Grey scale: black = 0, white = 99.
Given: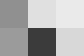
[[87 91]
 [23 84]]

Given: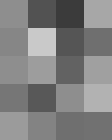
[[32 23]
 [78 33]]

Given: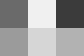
[[93 23]
 [83 69]]

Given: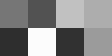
[[32 75]
 [98 19]]

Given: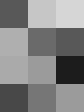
[[77 83]
 [41 34]]

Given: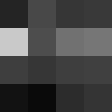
[[28 21]
 [30 44]]

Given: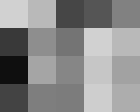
[[72 27]
 [55 45]]
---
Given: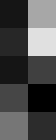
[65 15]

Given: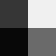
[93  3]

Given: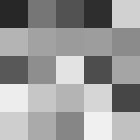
[81 61 88 77 80]

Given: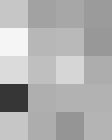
[60 72 74 21]

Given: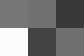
[22 26]

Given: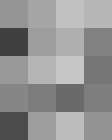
[71 68 70 52]

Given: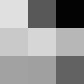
[ 1 83 63]

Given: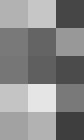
[27 39 46]
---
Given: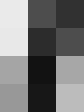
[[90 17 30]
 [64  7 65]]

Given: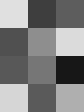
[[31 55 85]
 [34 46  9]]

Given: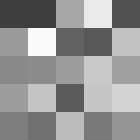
[[60 97 38]
 [53 54 61]]

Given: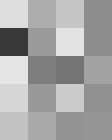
[[22 60 88]
 [89 49 45]]

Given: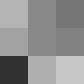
[[63 53 50]
 [19 68 77]]

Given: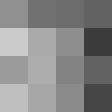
[[79 66 55]
 [60 67 51]]

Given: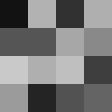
[[33 33 65]
 [78 68 74]]
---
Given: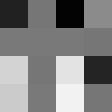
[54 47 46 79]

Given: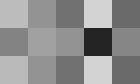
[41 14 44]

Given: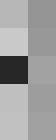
[58 78]

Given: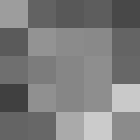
[28 53 52 56 39]

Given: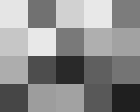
[48 68 16 61]

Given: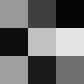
[ 2 75 62]

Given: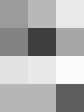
[91 24 87]

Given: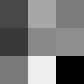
[48 53 47]
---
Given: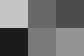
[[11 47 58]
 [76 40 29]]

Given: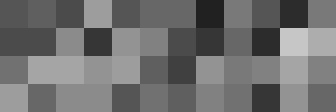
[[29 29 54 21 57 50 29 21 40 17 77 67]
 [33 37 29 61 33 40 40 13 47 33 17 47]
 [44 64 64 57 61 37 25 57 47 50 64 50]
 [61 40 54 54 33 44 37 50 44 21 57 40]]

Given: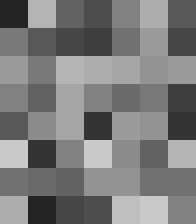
[[14 70 38 30 50 67 34]
 [34 54 64 20 60 57 20]
 [44 41 38 57 57 44 44]
 [47 34 27 24 44 60 27]
 [50 38 64 50 41 47 24]
 [60 47 70 67 64 57 60]
 [67 14 27 30 74 78 50]
 [78 20 50 78 54 38 70]]

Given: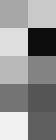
[[45 33]
 [65 78]
 [72 51]
 [86  5]
 [93 37]]

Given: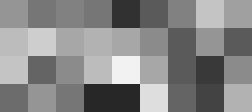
[[42 58 46 15 15 86 39 26 69]
 [58 46 50 46 19 35 50 76 62]
 [73 80 65 69 65 54 35 58 35]
 [76 39 54 73 94 65 35 22 54]]

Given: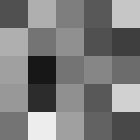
[[31 68 49 34 77]
 [45 92 62 38 28]
 [59 17 56 34 81]
 [62  9 45 52 42]
 [68 45 56 31 24]]

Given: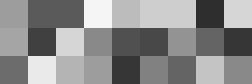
[[42 91 70 61 21 50 39 76 53]
 [61 35 35 95 73 80 80 18 83]
 [64 25 83 53 31 28 57 39 21]]
